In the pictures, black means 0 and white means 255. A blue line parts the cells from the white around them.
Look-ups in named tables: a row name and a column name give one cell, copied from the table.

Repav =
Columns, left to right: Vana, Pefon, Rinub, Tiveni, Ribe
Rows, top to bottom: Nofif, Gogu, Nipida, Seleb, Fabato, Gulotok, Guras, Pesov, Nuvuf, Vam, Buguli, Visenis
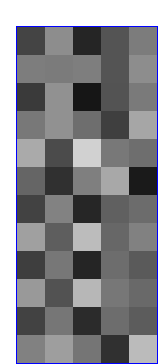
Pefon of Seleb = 145
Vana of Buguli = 66
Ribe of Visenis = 187
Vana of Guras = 66
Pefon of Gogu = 123
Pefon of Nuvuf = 119
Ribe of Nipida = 122
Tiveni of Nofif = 84
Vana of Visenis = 129
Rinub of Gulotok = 127
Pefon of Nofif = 141
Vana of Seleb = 120
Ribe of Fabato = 110
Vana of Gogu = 125
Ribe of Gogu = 141
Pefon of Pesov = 94
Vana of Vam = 153
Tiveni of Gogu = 84
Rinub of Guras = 38
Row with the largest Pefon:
Visenis

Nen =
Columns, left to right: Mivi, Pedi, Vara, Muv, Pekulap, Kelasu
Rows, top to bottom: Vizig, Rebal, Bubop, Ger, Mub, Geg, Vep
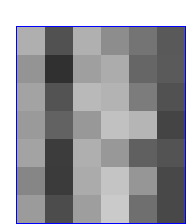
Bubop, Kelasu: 81
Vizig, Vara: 176
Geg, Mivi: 134
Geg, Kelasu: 72
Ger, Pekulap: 181
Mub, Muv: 152
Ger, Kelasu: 68
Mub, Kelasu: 83
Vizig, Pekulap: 116
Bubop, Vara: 185
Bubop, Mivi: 163
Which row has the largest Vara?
Bubop

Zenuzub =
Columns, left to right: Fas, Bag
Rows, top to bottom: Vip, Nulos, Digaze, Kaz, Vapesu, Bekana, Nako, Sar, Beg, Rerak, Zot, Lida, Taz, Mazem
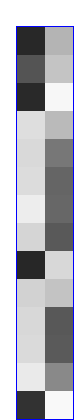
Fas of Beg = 39
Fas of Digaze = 41
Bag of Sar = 89
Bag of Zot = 88
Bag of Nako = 103
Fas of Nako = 237
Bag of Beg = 216
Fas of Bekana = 220
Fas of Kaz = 222
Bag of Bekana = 101
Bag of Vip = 180
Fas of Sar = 213
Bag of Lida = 90
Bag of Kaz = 186
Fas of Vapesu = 217

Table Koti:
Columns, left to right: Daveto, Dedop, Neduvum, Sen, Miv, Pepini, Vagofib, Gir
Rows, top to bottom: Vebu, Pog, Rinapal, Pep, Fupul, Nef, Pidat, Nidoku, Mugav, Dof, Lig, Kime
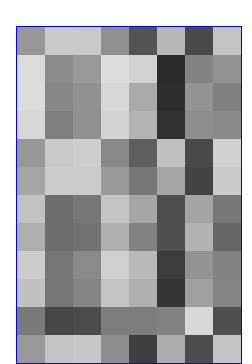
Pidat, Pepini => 78
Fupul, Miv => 95
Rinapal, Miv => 170
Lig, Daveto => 121
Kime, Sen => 142
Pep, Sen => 211
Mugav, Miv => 185
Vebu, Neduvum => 201
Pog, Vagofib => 131
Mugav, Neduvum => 138
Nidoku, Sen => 176
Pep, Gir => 137
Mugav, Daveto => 205
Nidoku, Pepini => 79
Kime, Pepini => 173
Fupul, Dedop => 201
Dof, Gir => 132
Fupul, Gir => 209
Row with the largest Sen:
Pog

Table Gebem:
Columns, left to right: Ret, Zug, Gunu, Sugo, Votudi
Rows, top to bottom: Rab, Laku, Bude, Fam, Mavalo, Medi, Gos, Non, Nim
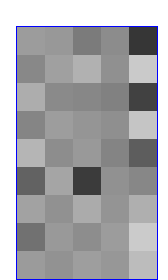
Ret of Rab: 156
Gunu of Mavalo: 153
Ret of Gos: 162
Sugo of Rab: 140
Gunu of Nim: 158
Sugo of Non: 156
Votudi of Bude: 65
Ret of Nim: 155
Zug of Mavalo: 141
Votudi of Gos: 175
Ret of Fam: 133
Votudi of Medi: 135
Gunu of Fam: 149
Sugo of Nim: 151
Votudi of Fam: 197
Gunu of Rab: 123
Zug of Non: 153
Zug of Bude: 138
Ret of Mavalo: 181

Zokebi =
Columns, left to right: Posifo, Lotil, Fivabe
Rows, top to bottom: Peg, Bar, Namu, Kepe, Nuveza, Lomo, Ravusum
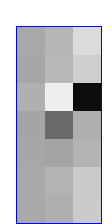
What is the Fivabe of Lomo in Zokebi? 202
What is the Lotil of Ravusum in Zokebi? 175
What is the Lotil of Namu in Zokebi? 238
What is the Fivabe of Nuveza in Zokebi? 179
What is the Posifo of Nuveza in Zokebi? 167
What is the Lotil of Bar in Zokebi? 184
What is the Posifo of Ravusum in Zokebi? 169
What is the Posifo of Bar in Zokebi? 166
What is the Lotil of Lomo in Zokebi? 179
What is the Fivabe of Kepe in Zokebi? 175
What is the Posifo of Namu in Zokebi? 176
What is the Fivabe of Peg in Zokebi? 219

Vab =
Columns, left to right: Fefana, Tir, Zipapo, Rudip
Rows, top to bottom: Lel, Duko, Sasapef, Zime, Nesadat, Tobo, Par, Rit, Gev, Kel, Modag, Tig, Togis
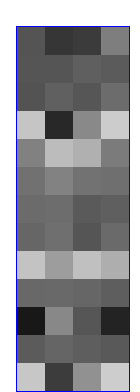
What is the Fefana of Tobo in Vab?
113
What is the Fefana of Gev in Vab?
195
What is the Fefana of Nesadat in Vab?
129
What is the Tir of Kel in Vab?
105
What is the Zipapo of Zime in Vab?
137
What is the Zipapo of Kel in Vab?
102
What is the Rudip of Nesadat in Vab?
123
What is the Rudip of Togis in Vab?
205
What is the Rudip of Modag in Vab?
35
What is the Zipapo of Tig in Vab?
94
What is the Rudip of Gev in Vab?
174
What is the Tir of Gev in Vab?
157
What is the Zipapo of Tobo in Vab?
114
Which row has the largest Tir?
Nesadat

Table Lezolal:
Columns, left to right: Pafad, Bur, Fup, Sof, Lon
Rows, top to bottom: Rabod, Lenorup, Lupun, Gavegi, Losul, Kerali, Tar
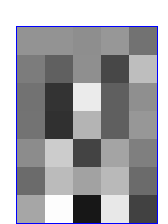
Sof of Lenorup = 71
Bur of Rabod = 147
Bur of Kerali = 187
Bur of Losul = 204
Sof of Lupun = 95
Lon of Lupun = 143
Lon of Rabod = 114
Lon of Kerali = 107
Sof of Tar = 232
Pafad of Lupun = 114
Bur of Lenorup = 96
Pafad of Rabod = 147
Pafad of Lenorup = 124
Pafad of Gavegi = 115
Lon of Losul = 127

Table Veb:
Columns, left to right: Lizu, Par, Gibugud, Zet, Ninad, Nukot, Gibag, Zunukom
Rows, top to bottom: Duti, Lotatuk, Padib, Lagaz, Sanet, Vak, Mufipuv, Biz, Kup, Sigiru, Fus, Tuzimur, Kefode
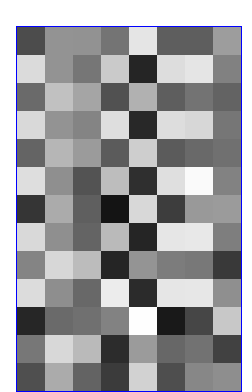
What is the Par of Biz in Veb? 143
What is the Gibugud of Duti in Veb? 146
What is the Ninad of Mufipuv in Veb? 216
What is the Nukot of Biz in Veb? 230
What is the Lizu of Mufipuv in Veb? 53
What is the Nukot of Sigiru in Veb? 230
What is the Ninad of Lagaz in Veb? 40
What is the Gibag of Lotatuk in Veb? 229
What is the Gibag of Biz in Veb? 232
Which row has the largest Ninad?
Fus

